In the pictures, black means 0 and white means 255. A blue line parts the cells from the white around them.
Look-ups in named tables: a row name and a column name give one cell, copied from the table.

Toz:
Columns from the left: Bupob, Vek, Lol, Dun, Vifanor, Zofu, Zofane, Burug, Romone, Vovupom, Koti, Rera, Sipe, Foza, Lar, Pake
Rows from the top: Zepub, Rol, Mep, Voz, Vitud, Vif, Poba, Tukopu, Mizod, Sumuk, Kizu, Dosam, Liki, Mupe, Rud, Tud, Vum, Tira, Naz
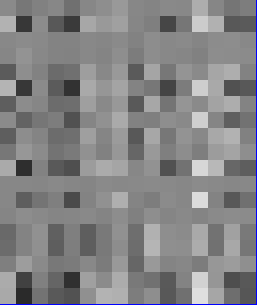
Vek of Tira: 65
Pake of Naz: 86
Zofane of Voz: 132
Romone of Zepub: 135
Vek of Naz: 42
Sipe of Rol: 204
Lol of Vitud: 130
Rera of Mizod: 147
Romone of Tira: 121
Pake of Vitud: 130

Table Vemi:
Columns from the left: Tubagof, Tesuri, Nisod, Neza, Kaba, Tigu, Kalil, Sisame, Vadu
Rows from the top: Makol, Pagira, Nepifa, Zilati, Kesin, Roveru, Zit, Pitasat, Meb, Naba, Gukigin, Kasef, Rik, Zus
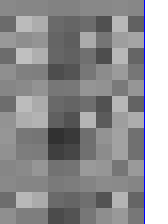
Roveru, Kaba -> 120
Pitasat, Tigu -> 181
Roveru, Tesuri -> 138
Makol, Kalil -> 136
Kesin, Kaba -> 84
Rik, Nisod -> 171
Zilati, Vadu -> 101
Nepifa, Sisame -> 158
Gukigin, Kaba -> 116
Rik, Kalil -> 83
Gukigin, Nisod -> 150

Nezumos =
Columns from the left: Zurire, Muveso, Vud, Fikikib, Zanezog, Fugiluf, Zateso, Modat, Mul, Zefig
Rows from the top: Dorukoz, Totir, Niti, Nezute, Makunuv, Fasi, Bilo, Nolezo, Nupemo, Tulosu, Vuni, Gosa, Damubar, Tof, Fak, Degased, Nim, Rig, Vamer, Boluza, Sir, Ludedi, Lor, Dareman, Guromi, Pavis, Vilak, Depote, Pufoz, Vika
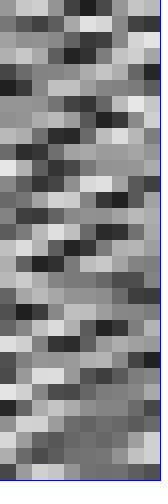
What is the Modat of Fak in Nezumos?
49
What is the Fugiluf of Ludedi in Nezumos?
95
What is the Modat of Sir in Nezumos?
55
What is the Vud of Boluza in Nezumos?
60
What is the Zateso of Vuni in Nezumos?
147
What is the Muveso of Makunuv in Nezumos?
107
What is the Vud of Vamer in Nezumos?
185
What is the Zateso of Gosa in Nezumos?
224
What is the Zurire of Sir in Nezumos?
101
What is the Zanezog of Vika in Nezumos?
148
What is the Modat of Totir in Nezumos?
136
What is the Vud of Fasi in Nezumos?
135

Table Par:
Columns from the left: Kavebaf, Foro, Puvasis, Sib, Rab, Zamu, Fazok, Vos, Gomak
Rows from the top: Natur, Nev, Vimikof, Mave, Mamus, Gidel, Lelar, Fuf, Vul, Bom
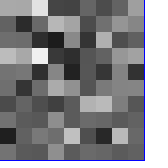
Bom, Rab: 91
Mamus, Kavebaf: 115
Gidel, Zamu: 84
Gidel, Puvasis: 109
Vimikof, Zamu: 52
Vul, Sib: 110
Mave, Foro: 168
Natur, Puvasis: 226
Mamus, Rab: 34
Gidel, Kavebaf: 111
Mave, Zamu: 85
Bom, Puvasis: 88
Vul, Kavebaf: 31
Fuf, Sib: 142
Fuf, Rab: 91
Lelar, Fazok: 186
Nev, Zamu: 76

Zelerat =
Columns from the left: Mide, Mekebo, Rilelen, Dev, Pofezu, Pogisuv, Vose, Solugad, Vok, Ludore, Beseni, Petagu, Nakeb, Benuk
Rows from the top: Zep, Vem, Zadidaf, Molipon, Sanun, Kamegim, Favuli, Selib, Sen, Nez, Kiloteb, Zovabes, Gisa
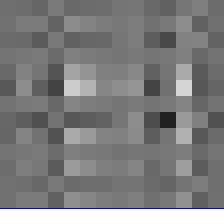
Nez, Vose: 120
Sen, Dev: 82
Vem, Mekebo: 123
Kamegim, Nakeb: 87
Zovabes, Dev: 121
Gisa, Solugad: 121
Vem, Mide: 113
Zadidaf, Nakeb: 131
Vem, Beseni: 121
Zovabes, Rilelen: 104
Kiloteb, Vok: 133
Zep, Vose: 109
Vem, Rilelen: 123
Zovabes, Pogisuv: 110
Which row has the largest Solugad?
Kamegim

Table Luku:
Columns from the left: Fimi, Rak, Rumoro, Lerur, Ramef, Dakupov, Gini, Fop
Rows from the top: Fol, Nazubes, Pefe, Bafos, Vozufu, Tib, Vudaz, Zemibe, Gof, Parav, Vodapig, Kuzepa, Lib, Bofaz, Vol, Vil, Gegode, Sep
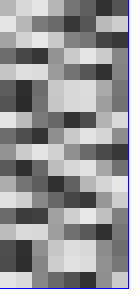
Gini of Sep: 143
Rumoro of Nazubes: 122
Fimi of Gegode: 76
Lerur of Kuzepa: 48
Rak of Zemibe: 187
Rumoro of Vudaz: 114
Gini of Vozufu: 49
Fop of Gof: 141
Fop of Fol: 84
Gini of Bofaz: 192
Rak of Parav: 203
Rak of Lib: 207
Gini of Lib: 151
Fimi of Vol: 188
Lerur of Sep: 105

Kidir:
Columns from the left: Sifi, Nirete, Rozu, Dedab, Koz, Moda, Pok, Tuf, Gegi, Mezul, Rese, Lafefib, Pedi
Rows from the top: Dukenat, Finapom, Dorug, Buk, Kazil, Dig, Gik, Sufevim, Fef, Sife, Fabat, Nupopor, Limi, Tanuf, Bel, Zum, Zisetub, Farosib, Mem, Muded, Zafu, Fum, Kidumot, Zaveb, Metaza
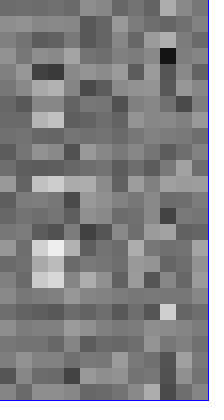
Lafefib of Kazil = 138
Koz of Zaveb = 67
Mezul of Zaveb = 120
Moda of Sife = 153
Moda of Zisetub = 121
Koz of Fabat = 103
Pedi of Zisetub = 146
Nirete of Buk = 120
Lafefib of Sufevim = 129
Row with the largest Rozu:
Zum

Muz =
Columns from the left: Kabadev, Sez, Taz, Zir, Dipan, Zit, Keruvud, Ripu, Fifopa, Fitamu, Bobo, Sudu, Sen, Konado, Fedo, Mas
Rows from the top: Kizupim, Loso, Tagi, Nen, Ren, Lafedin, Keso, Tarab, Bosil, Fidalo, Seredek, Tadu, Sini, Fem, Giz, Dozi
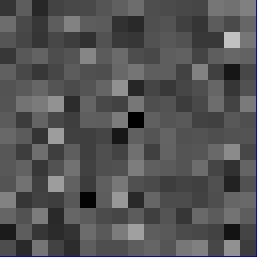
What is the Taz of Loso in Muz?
55
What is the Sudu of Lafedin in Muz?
70
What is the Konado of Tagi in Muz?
56
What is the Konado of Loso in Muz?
92
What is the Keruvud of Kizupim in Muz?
85
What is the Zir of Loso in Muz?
93

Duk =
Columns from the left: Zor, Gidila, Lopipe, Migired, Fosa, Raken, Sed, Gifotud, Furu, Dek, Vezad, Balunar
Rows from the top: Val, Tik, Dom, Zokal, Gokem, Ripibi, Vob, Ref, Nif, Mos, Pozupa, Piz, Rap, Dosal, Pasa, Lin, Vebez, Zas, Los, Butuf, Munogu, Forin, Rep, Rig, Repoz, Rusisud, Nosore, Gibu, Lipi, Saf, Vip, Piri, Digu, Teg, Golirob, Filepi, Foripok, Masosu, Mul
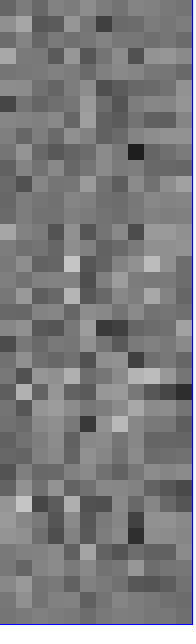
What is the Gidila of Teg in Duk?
144
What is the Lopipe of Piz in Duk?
134
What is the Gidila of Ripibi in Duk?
140
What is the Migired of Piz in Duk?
117
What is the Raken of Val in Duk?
141
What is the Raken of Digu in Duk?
87
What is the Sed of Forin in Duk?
116
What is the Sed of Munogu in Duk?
57
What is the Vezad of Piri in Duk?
104
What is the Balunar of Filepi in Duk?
119
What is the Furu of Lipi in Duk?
139
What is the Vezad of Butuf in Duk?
117
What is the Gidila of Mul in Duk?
122
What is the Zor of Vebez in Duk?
121
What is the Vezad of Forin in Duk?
121
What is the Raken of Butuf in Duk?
141
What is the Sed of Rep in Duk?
143

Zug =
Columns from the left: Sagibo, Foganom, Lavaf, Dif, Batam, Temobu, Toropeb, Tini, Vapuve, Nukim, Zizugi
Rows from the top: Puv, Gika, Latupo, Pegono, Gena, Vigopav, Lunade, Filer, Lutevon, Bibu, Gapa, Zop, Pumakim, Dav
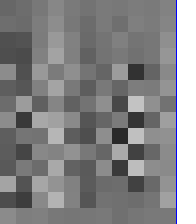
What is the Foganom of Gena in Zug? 80
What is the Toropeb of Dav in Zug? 121
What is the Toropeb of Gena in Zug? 101
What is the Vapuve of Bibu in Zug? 65
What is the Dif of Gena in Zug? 123
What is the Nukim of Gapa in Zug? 141
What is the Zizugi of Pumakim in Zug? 161
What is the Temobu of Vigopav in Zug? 93
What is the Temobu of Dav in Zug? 119
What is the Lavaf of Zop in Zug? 166
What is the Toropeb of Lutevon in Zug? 142
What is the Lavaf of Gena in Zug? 153
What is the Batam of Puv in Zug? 122

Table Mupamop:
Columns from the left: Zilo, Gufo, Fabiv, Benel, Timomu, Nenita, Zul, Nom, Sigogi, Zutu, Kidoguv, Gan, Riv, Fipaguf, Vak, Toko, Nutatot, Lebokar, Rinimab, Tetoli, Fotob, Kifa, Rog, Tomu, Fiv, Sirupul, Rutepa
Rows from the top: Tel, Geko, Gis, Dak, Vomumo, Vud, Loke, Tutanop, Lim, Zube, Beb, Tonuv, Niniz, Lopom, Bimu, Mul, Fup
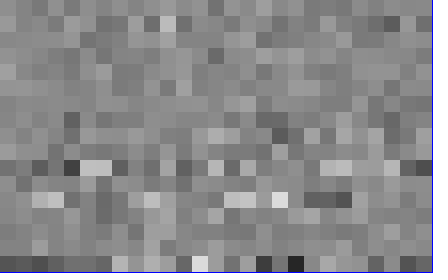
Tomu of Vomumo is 147
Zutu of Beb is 111
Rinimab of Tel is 145
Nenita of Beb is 191
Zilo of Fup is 84
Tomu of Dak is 141
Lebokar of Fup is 117
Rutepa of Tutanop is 132
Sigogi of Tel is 132
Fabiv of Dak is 135
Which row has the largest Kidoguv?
Geko

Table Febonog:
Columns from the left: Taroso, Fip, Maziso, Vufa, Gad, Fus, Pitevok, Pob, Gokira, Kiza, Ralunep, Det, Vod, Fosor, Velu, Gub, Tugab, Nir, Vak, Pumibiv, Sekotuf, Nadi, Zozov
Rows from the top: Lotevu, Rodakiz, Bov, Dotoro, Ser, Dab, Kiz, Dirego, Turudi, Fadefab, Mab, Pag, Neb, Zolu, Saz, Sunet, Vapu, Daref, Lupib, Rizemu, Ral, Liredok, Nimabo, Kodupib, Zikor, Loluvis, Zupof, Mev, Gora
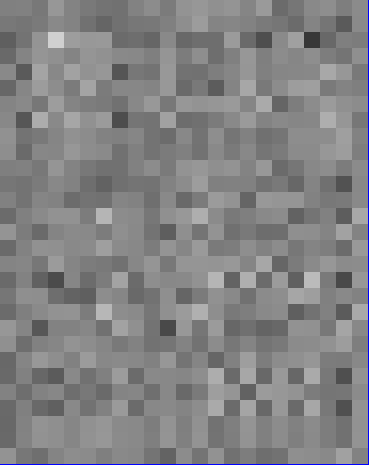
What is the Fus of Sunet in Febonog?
139
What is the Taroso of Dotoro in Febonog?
105
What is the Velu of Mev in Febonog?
126
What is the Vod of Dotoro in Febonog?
142
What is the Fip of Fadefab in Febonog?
106
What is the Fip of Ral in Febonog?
133
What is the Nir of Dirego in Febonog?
137
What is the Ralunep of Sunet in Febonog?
148
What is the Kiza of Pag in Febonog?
115
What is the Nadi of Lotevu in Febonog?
126
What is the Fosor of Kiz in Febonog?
150
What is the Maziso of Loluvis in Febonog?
105
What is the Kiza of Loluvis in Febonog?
136
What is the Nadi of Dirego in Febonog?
150

